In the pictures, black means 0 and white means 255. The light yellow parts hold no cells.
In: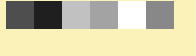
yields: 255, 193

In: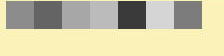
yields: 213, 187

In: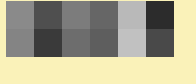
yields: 193, 185

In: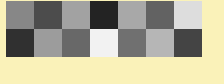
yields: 242, 221

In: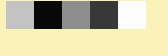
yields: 252, 195

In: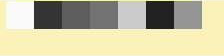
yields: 249, 203
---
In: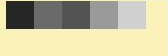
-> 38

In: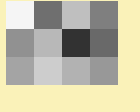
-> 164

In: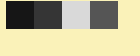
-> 22

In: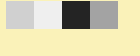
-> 208

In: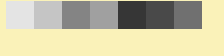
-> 228

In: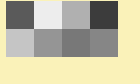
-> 197
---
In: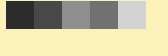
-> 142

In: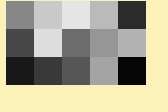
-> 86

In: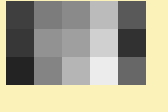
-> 181

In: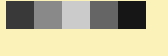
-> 203

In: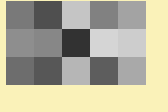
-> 182

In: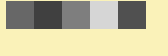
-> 126
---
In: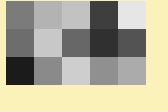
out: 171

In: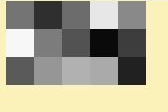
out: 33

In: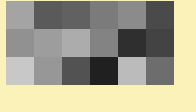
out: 109

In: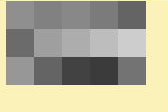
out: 115

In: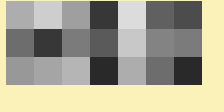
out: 41

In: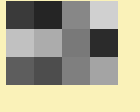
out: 164

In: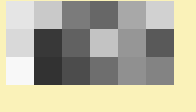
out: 131
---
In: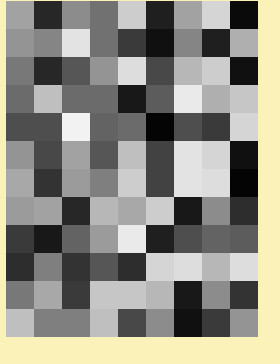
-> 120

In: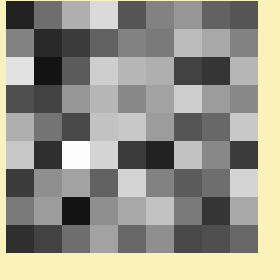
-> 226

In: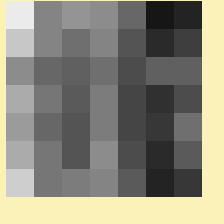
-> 140

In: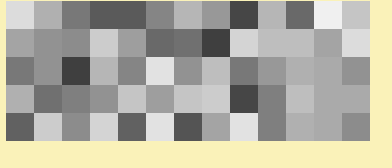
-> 120

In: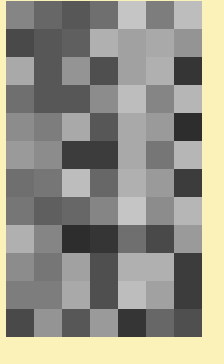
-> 169

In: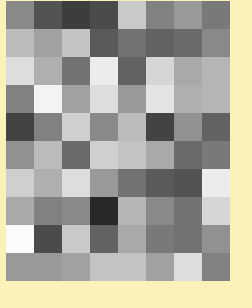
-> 221
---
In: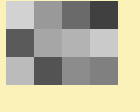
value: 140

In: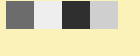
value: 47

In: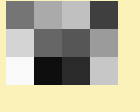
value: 42

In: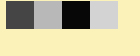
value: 7

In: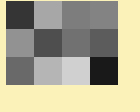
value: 208

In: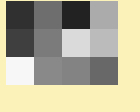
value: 131

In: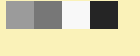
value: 248
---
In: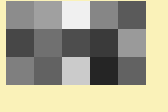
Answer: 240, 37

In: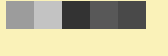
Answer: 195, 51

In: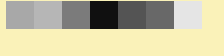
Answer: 229, 16

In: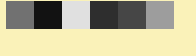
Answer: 224, 18

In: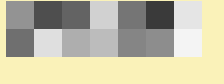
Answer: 244, 58

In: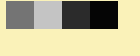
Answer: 196, 5

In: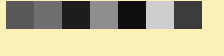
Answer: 205, 15

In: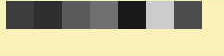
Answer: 203, 25
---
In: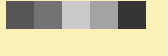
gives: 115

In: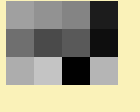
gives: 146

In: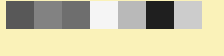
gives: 130

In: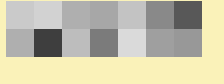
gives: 210

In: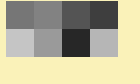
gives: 130

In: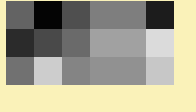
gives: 4
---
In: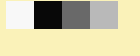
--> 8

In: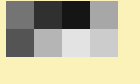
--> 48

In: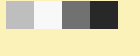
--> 248

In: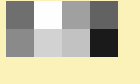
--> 254

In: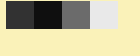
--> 15

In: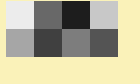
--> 104

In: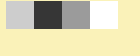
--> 54

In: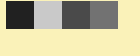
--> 201

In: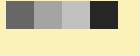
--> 164
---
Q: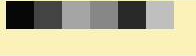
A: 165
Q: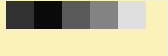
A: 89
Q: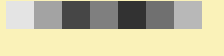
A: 70
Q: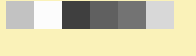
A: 63
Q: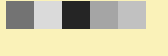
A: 37
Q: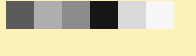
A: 139
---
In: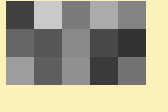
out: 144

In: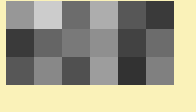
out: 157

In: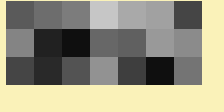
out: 62

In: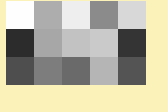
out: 106

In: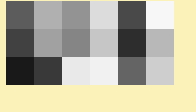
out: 241

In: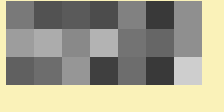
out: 109

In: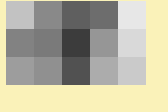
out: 81
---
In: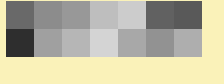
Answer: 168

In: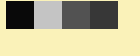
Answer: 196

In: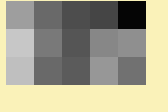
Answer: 91

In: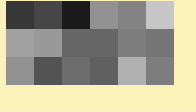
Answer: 96

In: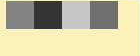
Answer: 52

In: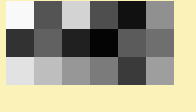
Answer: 123

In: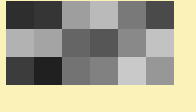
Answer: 129
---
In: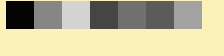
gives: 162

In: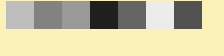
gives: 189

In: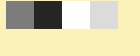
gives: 219

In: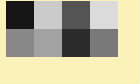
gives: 203

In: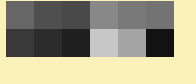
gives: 164

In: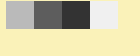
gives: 186
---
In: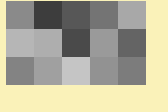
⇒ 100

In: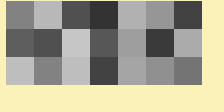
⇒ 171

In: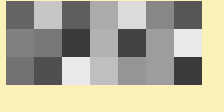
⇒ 233

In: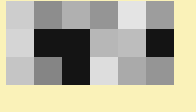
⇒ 20

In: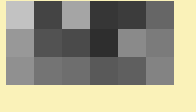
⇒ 123

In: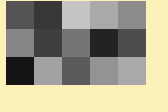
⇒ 77
